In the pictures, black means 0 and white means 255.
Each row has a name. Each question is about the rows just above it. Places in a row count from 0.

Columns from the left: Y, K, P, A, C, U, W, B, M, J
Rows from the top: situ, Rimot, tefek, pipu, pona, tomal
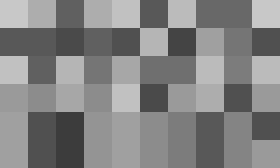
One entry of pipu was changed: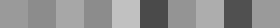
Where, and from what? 6, [154]
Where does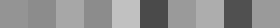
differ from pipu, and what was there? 0, [154]
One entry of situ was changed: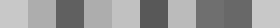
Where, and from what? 7, [104]

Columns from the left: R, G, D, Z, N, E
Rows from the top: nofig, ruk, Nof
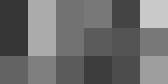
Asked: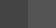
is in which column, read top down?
N
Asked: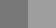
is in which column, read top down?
E

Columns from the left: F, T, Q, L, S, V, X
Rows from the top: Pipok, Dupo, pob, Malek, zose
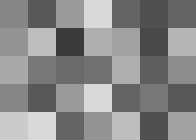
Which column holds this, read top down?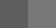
V
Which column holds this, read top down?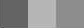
X
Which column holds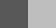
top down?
T

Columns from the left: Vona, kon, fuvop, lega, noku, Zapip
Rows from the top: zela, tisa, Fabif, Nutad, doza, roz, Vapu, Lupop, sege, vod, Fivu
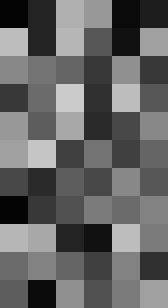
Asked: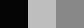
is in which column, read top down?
Vona
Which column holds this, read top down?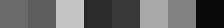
kon
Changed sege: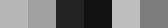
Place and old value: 1, [168]

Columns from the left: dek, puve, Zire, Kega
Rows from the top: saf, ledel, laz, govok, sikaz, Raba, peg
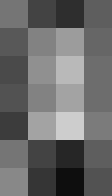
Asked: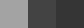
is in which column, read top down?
puve
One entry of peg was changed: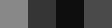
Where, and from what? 3, [82]
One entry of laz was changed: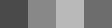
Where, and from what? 1, [144]
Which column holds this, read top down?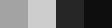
Zire
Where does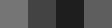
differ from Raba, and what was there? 2, [38]

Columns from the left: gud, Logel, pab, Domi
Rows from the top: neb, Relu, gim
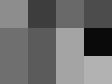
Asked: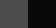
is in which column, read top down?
Domi
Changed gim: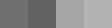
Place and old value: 1, [91]
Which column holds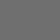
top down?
gud
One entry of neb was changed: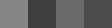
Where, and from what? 0, [141]
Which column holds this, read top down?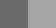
pab

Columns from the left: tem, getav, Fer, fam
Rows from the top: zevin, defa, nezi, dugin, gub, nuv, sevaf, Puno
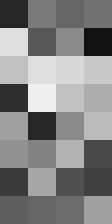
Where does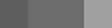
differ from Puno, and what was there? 1, [102]
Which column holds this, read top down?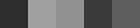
tem

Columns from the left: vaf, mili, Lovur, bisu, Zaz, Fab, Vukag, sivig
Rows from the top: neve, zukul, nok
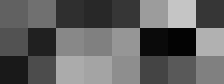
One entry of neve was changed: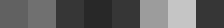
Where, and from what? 2, [47]
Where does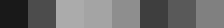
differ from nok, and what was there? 5, [68]
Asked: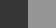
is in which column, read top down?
Zaz
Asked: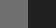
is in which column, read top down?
mili
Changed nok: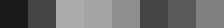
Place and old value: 1, [76]
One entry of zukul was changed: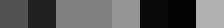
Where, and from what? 2, [136]

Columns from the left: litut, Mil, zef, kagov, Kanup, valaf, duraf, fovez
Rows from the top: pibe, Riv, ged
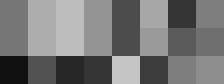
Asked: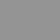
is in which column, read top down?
kagov
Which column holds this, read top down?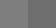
fovez
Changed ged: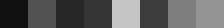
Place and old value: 7, [142]
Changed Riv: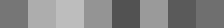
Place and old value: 4, [76]

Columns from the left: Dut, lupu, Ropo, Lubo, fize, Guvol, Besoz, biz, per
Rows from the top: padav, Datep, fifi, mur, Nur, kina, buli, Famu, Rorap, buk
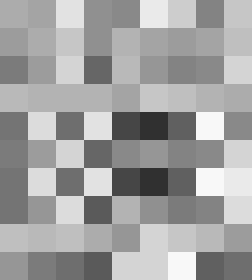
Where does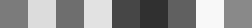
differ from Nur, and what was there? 0, [116]
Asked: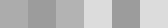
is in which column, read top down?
lupu
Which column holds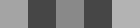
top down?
fize
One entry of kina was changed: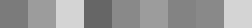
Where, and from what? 5, [150]
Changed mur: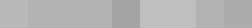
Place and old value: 5, [198]
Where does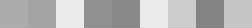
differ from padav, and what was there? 2, [226]
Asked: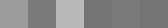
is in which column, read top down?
Dut

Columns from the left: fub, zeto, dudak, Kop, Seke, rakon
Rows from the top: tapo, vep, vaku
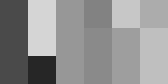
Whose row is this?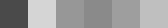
vep
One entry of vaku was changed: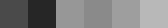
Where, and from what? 5, [191]
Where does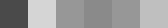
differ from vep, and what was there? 4, [158]
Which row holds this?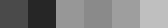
vaku
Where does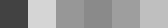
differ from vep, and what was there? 0, [74]

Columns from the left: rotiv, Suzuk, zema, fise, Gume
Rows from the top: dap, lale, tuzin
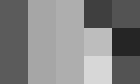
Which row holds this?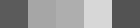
tuzin
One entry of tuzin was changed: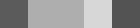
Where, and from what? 1, [166]

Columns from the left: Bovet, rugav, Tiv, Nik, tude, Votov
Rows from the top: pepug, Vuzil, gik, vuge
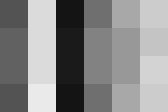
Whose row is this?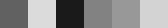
gik
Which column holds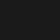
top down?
Tiv
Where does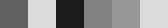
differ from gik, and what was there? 5, [211]

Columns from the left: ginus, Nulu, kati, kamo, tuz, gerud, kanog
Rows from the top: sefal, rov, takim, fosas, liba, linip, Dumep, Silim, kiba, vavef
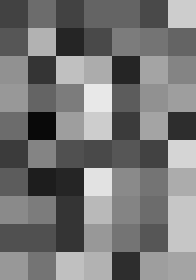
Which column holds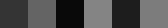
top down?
Nulu
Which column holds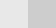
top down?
kamo
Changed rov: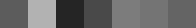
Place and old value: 0, [86]
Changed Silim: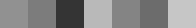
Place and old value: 0, [138]
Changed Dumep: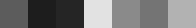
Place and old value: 6, [172]
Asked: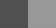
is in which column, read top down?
ginus

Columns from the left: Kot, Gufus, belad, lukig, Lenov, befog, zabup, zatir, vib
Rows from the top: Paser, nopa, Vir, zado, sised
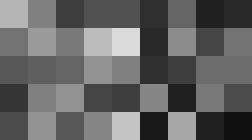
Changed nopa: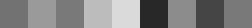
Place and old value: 8, [114]
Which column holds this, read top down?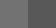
Kot

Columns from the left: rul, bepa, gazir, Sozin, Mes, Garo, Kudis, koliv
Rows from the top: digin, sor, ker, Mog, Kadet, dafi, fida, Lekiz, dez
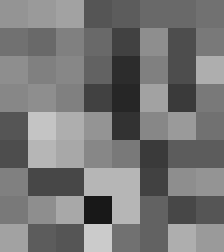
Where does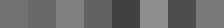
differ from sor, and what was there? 3, [105]
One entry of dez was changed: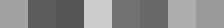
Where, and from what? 5, [98]
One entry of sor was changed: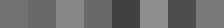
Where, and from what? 2, [128]
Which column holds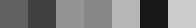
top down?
Sozin

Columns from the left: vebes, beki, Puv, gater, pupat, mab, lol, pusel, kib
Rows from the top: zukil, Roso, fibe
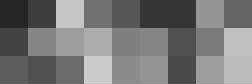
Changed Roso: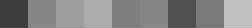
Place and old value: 0, [67]
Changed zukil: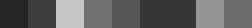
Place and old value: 8, [100]
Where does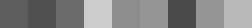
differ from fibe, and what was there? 7, [157]

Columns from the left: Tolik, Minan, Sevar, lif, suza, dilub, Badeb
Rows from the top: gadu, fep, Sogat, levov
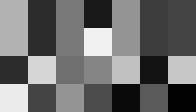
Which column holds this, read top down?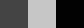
Badeb
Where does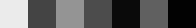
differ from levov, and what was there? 5, [90]

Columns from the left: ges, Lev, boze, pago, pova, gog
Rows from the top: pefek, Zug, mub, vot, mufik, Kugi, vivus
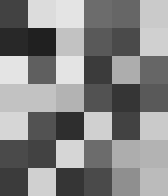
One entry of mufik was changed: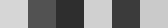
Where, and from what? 4, [66]
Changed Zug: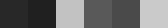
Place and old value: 5, [208]
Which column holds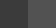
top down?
pago
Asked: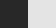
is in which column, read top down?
ges
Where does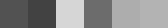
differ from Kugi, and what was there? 0, [74]

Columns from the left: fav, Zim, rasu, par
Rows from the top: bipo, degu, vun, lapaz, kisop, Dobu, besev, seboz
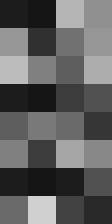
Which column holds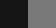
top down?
Zim
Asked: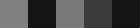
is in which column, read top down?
Zim
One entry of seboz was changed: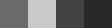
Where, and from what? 1, [208]
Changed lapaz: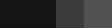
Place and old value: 0, [28]
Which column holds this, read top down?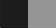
fav
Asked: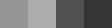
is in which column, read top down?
par

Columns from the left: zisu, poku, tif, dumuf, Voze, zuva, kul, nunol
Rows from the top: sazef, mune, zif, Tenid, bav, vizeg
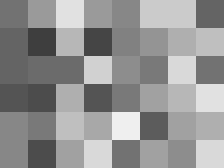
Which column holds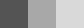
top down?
dumuf
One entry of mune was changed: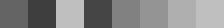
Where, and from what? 2, [183]
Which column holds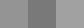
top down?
zuva
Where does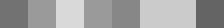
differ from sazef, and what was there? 2, [225]

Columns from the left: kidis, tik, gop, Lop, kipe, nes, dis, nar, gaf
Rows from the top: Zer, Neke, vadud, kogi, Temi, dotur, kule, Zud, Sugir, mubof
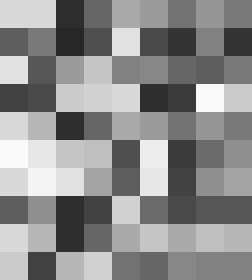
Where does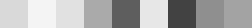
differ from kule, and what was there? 3, [163]
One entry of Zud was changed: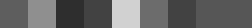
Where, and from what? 6, [73]
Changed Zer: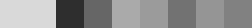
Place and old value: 8, [121]

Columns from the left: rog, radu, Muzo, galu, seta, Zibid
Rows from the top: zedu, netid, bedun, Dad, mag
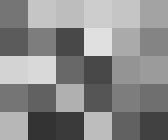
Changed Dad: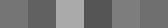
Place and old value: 2, [176]
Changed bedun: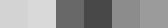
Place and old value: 4, [148]
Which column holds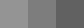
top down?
seta
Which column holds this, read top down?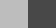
Muzo
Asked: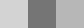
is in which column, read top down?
rog

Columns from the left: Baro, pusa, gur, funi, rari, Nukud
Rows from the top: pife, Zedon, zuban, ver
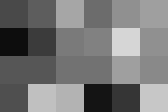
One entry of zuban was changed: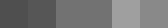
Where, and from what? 0, [86]
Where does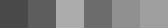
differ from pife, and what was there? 2, [166]
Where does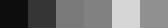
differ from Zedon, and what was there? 1, [59]
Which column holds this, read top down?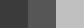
pusa
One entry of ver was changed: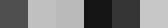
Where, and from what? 2, [179]

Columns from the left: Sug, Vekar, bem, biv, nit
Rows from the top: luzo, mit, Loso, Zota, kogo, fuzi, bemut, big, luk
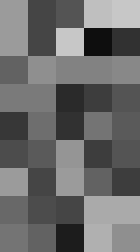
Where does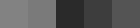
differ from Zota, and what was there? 0, [122]
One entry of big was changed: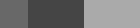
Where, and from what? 1, [76]
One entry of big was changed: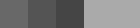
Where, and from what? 1, [76]
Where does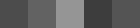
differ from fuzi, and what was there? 1, [90]
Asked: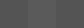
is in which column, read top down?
nit

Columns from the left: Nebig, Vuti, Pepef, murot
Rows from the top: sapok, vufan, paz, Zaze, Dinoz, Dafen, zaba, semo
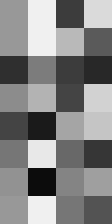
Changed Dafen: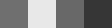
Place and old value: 0, [118]
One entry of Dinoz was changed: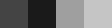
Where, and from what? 2, [165]
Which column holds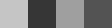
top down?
murot
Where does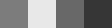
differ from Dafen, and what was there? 0, [118]

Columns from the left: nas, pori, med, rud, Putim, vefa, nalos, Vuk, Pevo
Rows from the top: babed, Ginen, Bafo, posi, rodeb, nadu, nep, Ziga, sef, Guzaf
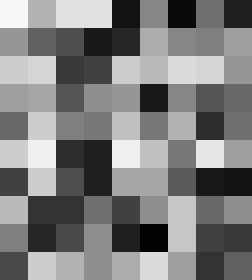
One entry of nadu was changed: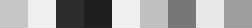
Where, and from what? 0, [205]
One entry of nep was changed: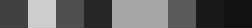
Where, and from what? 3, [31]
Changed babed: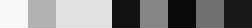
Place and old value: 8, [31]
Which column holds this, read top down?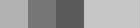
nalos
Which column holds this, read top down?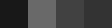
Vuk
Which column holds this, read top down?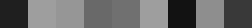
Pevo
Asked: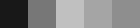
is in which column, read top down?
vefa

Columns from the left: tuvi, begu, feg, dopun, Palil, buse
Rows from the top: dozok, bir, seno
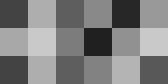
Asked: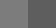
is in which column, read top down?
feg
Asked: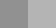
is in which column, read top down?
Palil
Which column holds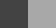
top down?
tuvi
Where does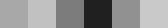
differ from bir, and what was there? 1, [201]
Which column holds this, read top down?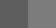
feg

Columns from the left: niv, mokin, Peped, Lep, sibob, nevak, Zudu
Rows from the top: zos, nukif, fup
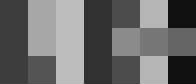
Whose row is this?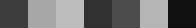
zos
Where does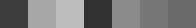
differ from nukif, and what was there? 6, [100]
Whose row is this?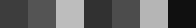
fup
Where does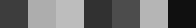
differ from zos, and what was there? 1, [167]

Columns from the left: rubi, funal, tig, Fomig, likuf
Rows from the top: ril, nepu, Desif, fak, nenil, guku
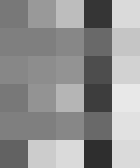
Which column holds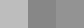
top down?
tig
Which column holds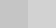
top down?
likuf

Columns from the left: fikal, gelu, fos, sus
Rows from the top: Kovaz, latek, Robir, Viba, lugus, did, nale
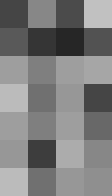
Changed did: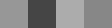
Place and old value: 1, [61]
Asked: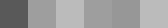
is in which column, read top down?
fikal
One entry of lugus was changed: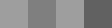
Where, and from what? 3, [104]
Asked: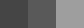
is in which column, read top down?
fikal

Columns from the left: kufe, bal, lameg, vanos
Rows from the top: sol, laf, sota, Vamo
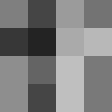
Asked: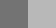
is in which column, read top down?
vanos
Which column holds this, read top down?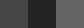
bal
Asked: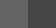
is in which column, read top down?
bal

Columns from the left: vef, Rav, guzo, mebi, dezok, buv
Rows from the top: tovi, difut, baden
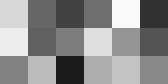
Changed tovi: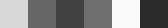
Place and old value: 5, [49]
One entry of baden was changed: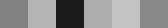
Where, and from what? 1, [187]
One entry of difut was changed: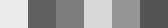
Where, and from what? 3, [223]
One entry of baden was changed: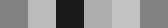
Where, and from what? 5, [137]
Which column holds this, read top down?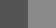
buv
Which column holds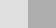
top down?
mebi
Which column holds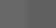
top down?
Rav

